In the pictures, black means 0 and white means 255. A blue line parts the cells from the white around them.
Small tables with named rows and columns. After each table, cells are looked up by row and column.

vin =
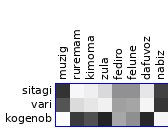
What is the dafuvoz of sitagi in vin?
230
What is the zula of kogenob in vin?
35
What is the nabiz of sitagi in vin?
65
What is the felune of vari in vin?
165
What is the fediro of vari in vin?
160
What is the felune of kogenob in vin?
143
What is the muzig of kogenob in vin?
252
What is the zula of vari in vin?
241
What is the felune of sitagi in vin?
145
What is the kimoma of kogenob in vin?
80
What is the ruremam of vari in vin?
219
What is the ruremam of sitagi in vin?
247
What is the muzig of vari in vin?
84
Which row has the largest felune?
vari

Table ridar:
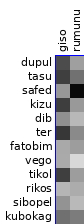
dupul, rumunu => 159
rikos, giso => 181
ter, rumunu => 138
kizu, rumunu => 153
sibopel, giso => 147
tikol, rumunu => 157
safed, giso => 152
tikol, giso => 63
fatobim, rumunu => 157
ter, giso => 55
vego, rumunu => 216
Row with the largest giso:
rikos

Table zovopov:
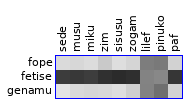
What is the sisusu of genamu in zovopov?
222
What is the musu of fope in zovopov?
215
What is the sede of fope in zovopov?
218
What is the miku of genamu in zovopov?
214
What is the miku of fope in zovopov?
220
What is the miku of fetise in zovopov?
61
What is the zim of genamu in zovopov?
216
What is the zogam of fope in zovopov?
213
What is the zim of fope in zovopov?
201
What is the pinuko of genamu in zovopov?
111
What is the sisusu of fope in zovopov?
222
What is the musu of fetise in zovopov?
56
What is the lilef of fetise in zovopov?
131
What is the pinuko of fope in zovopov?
121
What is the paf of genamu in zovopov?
211
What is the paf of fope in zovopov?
210

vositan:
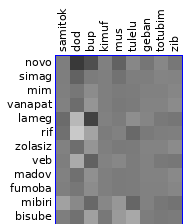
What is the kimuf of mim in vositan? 127
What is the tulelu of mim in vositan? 124
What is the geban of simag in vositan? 126
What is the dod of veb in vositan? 170
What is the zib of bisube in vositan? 123
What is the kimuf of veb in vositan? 130
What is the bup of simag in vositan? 124
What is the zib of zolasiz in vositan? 139
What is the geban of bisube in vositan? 125
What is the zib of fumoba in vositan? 134
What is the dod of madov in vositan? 112
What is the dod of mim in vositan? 119

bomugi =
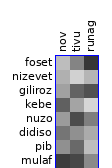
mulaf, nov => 60
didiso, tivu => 144
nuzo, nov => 155
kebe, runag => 214
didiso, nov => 117
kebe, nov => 96
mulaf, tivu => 71

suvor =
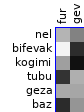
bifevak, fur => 244
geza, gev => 166
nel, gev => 130
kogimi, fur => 159
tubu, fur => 51
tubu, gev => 175
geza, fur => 169
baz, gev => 149
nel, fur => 180
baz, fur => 43
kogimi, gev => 17
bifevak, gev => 44

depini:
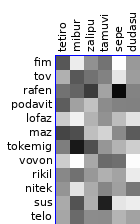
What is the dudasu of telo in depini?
162
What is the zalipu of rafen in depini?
60
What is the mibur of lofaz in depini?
241
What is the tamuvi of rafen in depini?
163
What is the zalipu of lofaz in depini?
179
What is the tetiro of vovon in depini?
205

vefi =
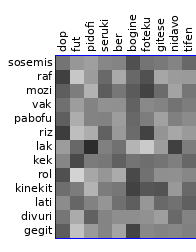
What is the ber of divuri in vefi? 142
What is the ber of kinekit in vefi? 119
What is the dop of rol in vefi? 80
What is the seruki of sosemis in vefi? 135
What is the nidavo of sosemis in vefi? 132
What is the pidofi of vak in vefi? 131
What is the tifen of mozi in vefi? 118
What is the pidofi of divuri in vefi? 97
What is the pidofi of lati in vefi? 130
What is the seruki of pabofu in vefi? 130
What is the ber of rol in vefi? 171
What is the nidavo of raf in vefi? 155
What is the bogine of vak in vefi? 98
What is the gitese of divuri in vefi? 158
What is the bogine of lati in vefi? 94
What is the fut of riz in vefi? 190
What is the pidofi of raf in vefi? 156
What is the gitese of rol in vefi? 143
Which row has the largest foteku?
lak

